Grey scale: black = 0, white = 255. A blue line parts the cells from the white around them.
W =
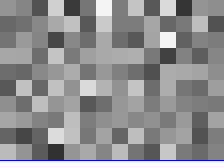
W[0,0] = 147
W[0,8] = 196
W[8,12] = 81
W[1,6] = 202
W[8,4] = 192
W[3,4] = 122
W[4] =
[109, 103, 137, 151, 171, 116, 152, 128, 110, 80, 171, 168, 164, 141]
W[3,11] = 129
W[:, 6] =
[244, 202, 168, 168, 152, 179, 110, 143, 163, 132]
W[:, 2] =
[81, 135, 133, 108, 137, 103, 190, 131, 99, 90]
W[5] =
[88, 193, 103, 192, 146, 218, 179, 146, 196, 108, 173, 117, 107, 158]
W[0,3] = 208
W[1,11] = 121
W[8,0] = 99
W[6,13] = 120
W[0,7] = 125
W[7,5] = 125
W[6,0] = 143
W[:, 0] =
[147, 104, 116, 167, 109, 88, 143, 165, 99, 187]
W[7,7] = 152
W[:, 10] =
[218, 103, 244, 65, 171, 173, 154, 122, 150, 198]
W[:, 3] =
[208, 169, 71, 196, 151, 192, 149, 120, 219, 49]
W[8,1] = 69
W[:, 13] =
[141, 81, 123, 134, 141, 158, 120, 162, 125, 131]
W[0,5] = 117
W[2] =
[116, 154, 133, 71, 136, 109, 168, 109, 88, 164, 244, 96, 131, 123]

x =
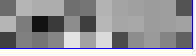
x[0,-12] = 106
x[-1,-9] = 134
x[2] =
[64, 129, 117, 134, 227, 163, 219, 75, 141, 154, 132, 97]
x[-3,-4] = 159
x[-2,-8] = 141
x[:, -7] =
[117, 63, 163]
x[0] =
[106, 181, 172, 173, 112, 117, 179, 164, 159, 156, 158, 84]
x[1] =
[182, 123, 17, 58, 141, 63, 183, 166, 169, 156, 157, 161]
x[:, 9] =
[156, 156, 154]

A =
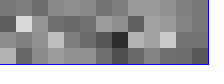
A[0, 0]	120
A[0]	[120, 125, 109, 136, 143, 137, 115, 126, 154, 154, 144, 129, 119]
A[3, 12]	88
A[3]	[180, 102, 138, 155, 145, 146, 112, 80, 104, 132, 111, 108, 88]
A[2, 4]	126
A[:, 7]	[126, 143, 45, 80]
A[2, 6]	86
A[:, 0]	[120, 95, 140, 180]
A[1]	[95, 217, 149, 110, 104, 114, 156, 143, 97, 163, 153, 133, 120]
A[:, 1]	[125, 217, 127, 102]

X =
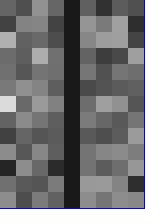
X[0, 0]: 101
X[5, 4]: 25
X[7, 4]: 25
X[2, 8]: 68
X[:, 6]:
[49, 122, 157, 61, 81, 83, 159, 103, 78, 134, 92, 154, 117]
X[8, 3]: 91
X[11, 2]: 85
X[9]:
[140, 87, 135, 94, 25, 116, 134, 139, 125]
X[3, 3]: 112
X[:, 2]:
[146, 133, 105, 173, 116, 132, 154, 117, 85, 135, 104, 85, 123]
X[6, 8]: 85
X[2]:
[176, 97, 105, 77, 25, 135, 157, 159, 68]
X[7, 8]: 117
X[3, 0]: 108
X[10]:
[37, 141, 104, 43, 25, 115, 92, 110, 151]
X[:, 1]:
[79, 131, 97, 94, 86, 144, 105, 139, 101, 87, 141, 89, 77]
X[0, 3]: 102
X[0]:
[101, 79, 146, 102, 25, 96, 49, 92, 80]
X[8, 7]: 92
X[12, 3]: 97
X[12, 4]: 25
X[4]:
[112, 86, 116, 111, 25, 118, 81, 117, 110]
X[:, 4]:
[25, 25, 25, 25, 25, 25, 25, 25, 25, 25, 25, 25, 25]
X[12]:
[141, 77, 123, 97, 25, 141, 117, 141, 136]

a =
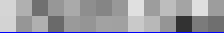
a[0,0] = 213
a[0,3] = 151
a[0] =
[213, 176, 112, 151, 170, 142, 133, 152, 224, 157, 189, 164, 223, 157]
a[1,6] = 162
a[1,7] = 161

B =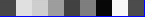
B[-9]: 71
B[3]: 157
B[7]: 247
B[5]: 126

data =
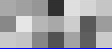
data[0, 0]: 169
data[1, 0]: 136
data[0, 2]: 150
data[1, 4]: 205
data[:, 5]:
[212, 89, 94]
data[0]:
[169, 160, 150, 48, 223, 212, 197]
